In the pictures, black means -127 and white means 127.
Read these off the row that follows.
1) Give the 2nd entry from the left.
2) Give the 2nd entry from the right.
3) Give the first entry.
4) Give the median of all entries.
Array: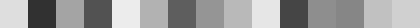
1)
-78
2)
65
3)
94
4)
36

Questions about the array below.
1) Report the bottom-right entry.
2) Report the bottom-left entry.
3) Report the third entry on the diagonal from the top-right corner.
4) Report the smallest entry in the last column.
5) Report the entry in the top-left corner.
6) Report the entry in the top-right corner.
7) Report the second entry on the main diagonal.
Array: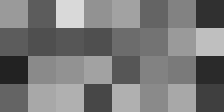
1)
-64
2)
-27
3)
2
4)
-85
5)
26
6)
-79
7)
-48

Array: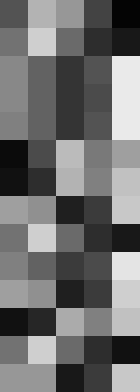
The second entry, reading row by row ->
51
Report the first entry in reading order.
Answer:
-44
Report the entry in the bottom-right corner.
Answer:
72
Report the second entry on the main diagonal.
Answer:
79
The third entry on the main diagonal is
-75
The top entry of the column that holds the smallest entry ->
-123
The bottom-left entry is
23
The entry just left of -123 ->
-60
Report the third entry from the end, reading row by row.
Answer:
-103
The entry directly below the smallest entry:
-103
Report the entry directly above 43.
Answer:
-96
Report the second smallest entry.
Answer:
-116

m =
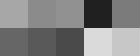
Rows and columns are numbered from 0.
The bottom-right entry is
71
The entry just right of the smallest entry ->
-4
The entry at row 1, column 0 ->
-25

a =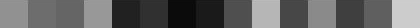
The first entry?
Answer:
17
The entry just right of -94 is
-79
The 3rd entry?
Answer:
-26
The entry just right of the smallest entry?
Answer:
-101

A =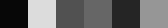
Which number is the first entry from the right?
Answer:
22
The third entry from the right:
-25
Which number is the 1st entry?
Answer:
-120

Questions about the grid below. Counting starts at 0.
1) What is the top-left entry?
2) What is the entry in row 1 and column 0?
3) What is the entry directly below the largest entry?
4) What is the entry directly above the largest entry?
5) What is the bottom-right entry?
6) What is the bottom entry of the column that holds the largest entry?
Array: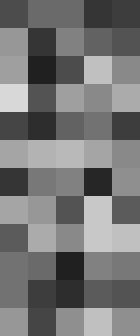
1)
-51
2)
23
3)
-58
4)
31
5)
15
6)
23

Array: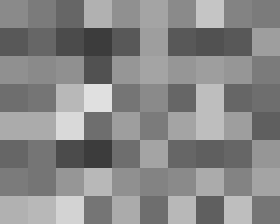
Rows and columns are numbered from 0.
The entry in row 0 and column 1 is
-4
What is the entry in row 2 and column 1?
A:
10
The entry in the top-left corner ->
10
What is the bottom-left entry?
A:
49
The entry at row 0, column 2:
-25
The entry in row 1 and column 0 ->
-39
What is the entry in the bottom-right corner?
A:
-10
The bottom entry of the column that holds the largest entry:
-10
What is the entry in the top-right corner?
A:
-4
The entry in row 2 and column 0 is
16
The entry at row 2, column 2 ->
16
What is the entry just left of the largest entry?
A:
56
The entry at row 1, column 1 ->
-25

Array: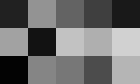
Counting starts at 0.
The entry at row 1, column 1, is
-109
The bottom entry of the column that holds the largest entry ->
53
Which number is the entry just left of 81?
47
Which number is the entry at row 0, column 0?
-94

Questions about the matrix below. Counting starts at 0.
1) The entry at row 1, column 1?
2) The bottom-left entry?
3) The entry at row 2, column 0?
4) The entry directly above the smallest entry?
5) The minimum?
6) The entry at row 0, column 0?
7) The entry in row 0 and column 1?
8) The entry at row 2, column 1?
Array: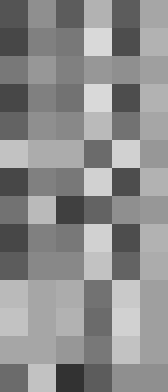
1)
0
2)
-20
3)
-7
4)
23
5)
-77
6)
-43
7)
15
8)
23

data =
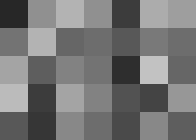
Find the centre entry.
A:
-12
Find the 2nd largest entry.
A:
59
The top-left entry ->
-88
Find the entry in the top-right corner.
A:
30
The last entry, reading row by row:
-33
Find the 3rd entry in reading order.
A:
51
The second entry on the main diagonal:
51
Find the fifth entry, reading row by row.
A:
-67
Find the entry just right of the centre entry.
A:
-81
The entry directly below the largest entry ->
-59

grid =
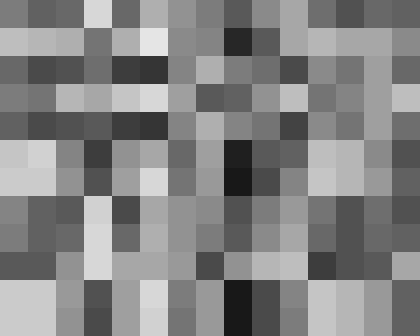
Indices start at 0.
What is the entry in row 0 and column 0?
-3
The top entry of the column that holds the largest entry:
47
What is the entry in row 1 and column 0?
62
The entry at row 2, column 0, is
-23
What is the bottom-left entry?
75
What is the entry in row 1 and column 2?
47
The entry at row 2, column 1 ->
-53
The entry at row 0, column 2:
-23
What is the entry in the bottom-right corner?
-30
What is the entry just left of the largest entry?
47
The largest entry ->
101
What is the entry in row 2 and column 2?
-46
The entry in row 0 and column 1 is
-30
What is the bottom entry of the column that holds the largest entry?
81

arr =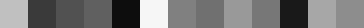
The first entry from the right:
13
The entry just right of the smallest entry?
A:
118
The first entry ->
64
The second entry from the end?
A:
39

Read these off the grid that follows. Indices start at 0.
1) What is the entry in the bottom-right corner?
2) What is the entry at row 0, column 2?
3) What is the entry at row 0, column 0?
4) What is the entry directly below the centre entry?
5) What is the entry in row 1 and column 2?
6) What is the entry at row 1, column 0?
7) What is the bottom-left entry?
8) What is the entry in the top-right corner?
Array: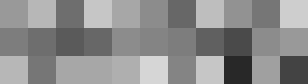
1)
-60
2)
-17
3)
25
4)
86
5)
-37
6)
-2
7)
55
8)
78

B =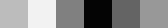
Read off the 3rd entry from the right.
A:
-123
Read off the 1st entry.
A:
60
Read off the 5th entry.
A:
-27

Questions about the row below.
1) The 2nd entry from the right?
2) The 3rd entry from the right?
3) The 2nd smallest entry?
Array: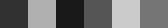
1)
75
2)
-42
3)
-78

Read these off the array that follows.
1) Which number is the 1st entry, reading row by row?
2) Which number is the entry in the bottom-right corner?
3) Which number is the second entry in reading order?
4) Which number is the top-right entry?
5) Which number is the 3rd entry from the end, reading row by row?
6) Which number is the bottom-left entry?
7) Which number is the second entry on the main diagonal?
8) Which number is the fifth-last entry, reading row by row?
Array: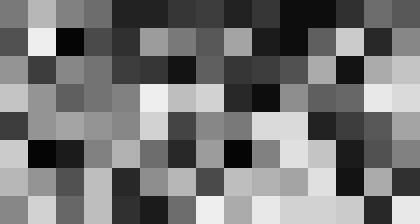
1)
-6
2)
104
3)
55
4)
-40
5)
75
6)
7
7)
110
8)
82
